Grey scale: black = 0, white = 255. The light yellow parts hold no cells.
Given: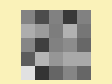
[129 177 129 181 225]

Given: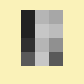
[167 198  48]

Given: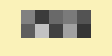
[ 83 161]

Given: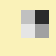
[ 43 229]

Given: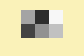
[247 145]

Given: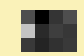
[78 62 36]
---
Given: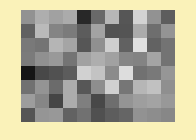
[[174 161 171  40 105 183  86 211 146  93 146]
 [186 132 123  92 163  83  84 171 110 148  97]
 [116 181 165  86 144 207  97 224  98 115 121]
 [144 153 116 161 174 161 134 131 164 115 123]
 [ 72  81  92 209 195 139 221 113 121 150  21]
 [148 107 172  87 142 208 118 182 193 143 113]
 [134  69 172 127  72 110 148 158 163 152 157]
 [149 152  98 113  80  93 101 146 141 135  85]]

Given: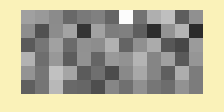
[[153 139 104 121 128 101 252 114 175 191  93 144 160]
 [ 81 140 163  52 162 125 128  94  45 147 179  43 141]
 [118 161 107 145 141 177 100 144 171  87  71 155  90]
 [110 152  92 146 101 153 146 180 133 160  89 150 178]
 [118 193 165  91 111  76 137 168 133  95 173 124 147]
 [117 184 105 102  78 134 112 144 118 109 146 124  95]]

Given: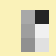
[[ 37 168]
 [240 158]
 [224 144]]

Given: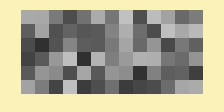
[[168 122  77 113 171 118 193  79 188 162 105 124 169]
 [163  81  99  86  90 131 174 109  77 191 168 185  94]
 [ 48  83 133  93  90 121 165 105 149  73 120  96  75]
 [ 90 152 190  48 179 126 154 176 174 118 107 148  67]
 [149 138  78 166  88 148 141  50 129  94  98  63  90]
 [124  68 191  60  78 111  60  70  76 108 166 171 162]]

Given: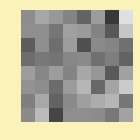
[[167 152 132  99 156  56 224 141]
 [142 118 160 154 131  88 198 142]
 [143 110 157  80 138 133 112  93]
 [120 116 135 138 112 126  99 109]
 [134 156 132 167 151  89 161 157]
 [141 108 156 182 104 164 202 146]
 [168  99 138 159 172 182 119 127]
 [186  69 142 142 140 120 162 138]]

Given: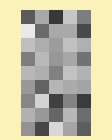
[[168  56 198 125  90]
 [107 168 169  73 233]
 [173 156 193 176 191]
 [185 151 167 114 126]
 [175 129 194 178 183]
 [ 98 181 171 164 153]
 [211  64 131  59 134]
 [152 102 184 108 177]
 [ 71 216 165  94 147]]

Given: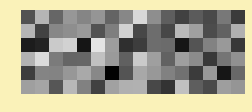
[[181 102 151 133 149 100 135 216 142  94  65  91  73 120  59  82]
 [ 66 135 142 153  82 126 209  71 109  71 186 160  76  98 176 181]
 [ 35 202 210  21 228 157  47  61 109 107  22  84 130 153  56  28]
 [219 123 101 102 193 154  96 202 159  98 159 140  57 117 145 178]
 [132 131 151 169 136   2  84 168 152 129 113  59 153  22 104  61]
 [165  86 184 129  65 161 176 177  72  51 192  94  74 158 149 159]]
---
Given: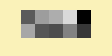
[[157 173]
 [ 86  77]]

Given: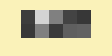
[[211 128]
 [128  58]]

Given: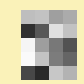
[[194 159]
 [ 87 224]]

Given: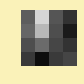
[[213  85]
 [184  78]]

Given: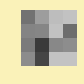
[[157 189]
 [134 194]]

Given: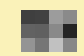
[[ 65 156]
 [ 96 137]]

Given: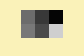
[[ 56   5]
 [ 74 207]]
